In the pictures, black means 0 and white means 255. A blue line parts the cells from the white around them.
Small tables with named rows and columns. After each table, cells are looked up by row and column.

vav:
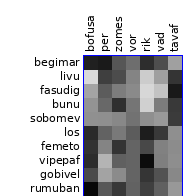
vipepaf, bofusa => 44
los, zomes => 121
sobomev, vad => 153
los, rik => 29
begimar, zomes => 86
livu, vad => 159
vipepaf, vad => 127
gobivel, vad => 82
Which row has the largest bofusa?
livu

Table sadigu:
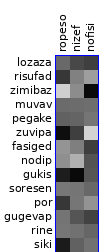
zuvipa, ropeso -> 14
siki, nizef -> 97
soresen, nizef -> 117
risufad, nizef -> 129
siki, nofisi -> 113
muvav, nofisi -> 110
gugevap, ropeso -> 116
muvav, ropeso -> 107
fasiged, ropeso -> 148
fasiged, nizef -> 127
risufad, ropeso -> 55
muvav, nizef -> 108
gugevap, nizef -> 85
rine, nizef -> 113
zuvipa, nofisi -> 211
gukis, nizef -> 9
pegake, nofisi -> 117
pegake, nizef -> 100

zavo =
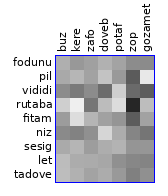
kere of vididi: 122
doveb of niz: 214
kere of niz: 130
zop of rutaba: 38
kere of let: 172
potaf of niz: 172
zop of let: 135
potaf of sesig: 179
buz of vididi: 140
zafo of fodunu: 160
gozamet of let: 132
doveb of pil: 195
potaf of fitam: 149
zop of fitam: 92

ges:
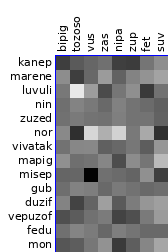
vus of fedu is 123
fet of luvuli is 58
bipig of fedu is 112
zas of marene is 155
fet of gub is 105
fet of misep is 144
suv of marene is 163
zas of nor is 175
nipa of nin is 129
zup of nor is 121
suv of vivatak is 151
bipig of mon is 86
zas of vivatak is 96
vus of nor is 214
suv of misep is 63
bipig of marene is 141
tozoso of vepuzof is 92

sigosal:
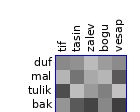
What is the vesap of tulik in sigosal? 194
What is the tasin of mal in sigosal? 116
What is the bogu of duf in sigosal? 156
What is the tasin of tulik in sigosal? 190
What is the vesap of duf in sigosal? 139
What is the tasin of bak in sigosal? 89
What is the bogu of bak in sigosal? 136
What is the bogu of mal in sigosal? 182
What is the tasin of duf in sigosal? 145
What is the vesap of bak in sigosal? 62
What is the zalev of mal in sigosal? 169
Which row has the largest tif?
mal

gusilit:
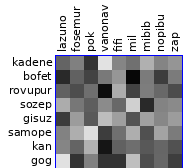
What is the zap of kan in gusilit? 81
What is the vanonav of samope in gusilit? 61
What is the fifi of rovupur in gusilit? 172
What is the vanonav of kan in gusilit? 21
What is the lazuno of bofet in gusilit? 41
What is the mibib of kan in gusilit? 88
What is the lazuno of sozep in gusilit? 172
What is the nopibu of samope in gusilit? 163
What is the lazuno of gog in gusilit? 225
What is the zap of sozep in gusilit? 138
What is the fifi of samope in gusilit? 112
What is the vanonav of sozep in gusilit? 139
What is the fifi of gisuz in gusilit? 159

